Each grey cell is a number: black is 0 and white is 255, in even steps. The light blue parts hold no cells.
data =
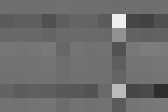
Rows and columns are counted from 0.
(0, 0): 110
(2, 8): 145
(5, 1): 113
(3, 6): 113
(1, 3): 81
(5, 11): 116
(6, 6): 83
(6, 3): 94
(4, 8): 94
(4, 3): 116
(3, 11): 123
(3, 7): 114
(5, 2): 114
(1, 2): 95
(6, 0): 99
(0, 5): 111
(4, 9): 116
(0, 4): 112
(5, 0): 113
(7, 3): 117
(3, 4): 104
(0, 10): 110
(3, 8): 83
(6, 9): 71
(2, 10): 97
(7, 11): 120
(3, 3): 121
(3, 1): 116
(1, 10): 66

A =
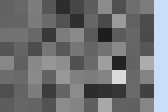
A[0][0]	98
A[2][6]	90
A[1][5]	47
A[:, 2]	[125, 123, 104, 77, 136, 138, 125, 100]
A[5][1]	106
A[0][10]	124
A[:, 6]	[93, 103, 90, 101, 106, 124, 44, 95]
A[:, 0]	[98, 100, 114, 85, 135, 109, 80, 93]
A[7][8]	98
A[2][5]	138
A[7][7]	167
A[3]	[85, 100, 77, 118, 88, 119, 101, 115, 138, 101, 87]
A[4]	[135, 96, 136, 150, 142, 81, 106, 158, 35, 99, 172]
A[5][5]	128
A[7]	[93, 102, 100, 83, 139, 131, 95, 167, 98, 97, 133]
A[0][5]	71
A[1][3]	107
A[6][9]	106
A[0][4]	45
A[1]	[100, 101, 123, 107, 82, 47, 103, 74, 155, 98, 76]
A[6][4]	101
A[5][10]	131
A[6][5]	139

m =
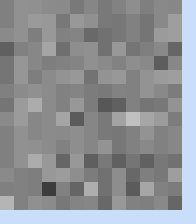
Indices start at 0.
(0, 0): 128
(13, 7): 113
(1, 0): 128
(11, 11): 120
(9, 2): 135
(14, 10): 127
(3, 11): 137
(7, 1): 155
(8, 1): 155
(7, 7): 87
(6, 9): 129
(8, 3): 139
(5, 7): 147
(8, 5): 91
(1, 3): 152
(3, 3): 165
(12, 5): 142
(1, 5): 152
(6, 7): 121
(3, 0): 96
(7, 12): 147
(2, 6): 105
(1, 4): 120
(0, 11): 137
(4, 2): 135
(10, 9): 129
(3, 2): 135
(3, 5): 142
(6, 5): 132
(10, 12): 135
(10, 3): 139
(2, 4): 129
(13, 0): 128
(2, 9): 129

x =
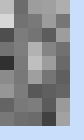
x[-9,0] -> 189
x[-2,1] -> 121
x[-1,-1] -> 162
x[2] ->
[78, 124, 116, 92, 157]
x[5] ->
[139, 120, 159, 117, 95]
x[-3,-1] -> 101
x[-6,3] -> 132
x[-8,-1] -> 118
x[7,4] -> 154
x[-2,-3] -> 125
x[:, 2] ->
[157, 121, 116, 178, 191, 159, 88, 125, 107]
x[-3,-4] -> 124
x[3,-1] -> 113

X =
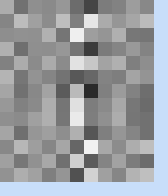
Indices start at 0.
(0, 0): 172
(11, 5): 207
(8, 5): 234
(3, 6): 60
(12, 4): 149
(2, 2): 144
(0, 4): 151
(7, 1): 129
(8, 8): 173
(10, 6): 241
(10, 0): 136
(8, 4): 118
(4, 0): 129
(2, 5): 239
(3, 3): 142
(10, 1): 183
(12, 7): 160
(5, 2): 147
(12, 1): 174
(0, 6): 69
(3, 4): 151
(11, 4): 112
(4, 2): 139
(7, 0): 152
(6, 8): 155
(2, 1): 145
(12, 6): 210
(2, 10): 117
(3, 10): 131
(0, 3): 138
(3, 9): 153
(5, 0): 180
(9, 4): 142
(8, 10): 113
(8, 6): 126
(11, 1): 119

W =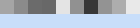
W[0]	165
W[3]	104
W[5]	145

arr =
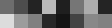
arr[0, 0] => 109
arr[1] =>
[220, 156, 128, 39, 20, 67, 136, 129]
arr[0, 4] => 31
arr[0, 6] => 173

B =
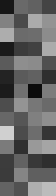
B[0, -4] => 23
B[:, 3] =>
[68, 147, 140, 171, 80, 47, 124, 106, 143, 53, 165, 47, 95, 188]
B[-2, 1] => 133
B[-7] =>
[77, 148, 119, 106]
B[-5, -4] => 208
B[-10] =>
[91, 142, 139, 80]
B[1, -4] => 130
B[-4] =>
[123, 47, 153, 165]
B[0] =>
[23, 105, 97, 68]
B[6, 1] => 113
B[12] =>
[59, 133, 95, 95]
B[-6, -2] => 128
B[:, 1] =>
[105, 74, 107, 59, 142, 91, 113, 148, 86, 76, 47, 98, 133, 81]
